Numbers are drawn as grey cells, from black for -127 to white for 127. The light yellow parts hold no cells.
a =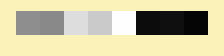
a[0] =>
14
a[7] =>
-122

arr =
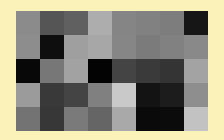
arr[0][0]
11
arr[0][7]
-105
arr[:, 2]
[-31, 31, 34, -59, -5]
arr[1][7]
9
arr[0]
[11, -42, -31, 45, 5, 1, -2, -105]
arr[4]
[-12, -72, -5, -26, 41, -117, -116, 66]
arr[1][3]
39
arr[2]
[-119, -8, 34, -124, -59, -69, -75, 35]

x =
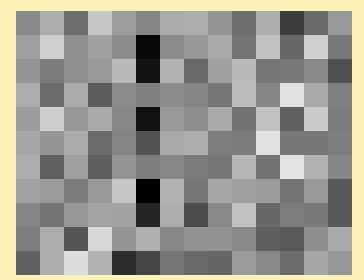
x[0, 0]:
9
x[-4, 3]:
25
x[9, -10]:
20
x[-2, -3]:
-38
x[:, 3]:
[70, 32, 25, -34, 41, -20, -33, 25, 35, 88, 50]
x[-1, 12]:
38
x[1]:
[31, 79, 16, 32, 12, -119, 11, 23, 40, -11, 66, -24, 79, -6]
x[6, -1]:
5
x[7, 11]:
-11
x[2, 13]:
-47
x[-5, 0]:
46
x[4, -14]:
28
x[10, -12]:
92
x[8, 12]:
-6
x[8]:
[5, -11, 23, 35, 34, -90, 45, -51, 8, 64, -23, -2, -6, -39]
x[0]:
[9, 44, -18, 70, 29, 5, 42, 44, 21, -17, 45, -66, -21, 25]
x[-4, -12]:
-3
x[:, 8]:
[21, 40, 32, -8, 41, -2, -8, 38, 8, 18, -25]
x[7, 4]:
69
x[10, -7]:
-22
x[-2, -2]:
14
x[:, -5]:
[-17, -11, 57, 58, -12, -3, 55, 31, 64, 9, 28]
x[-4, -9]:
-127
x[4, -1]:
-3
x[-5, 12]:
49
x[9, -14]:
-2
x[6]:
[46, -30, 31, -33, 20, -1, 7, -4, -8, 55, -13, 99, 49, 5]
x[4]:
[28, 77, 23, 41, 7, -110, 24, 13, 41, -12, 65, -30, 74, -3]
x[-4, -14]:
34
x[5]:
[39, 21, 43, -20, 4, -43, 41, 46, -2, -3, 96, -7, -8, -1]

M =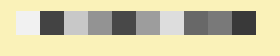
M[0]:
113
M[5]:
29
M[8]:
-6
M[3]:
19

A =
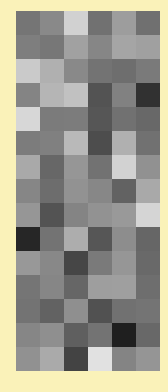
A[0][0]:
-10
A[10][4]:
22
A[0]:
[-10, 9, 81, -14, 29, -15]
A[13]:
[6, 15, -32, -12, -96, -23]
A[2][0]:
74
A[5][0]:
-3
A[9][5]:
-25
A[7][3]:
7
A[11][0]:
-10
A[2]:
[74, 48, 9, -12, -17, -5]
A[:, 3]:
[-14, 6, -12, -44, -41, -50, -13, 7, 18, -41, -5, 30, -46, -12, 97]
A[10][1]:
8
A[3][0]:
4
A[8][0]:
22
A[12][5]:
-11
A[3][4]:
1
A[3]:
[4, 53, 65, -44, 1, -78]
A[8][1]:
-44
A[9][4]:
13
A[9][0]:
-89
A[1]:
[-1, -8, 33, 6, 37, 32]
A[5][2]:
57
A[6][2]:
22

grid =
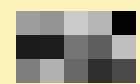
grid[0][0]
29
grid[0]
[29, 19, 75, 53, -124]
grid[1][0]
-100

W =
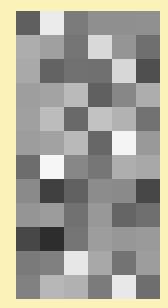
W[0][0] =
-32
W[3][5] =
45
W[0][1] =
107
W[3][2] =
58
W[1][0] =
45
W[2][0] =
41
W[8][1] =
28
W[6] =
[-18, 118, 7, -9, 46, 40]
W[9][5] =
26
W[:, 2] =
[-4, -10, -14, 58, -22, 57, 7, -30, -14, -10, 103, 49]
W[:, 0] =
[-32, 45, 41, 30, 32, 29, -18, 10, 21, -56, -5, 1]
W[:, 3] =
[15, 89, -15, -31, 66, -24, -9, 12, 24, 29, 40, -4]

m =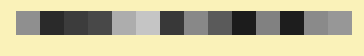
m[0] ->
15
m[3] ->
-55
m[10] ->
1
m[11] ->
-98
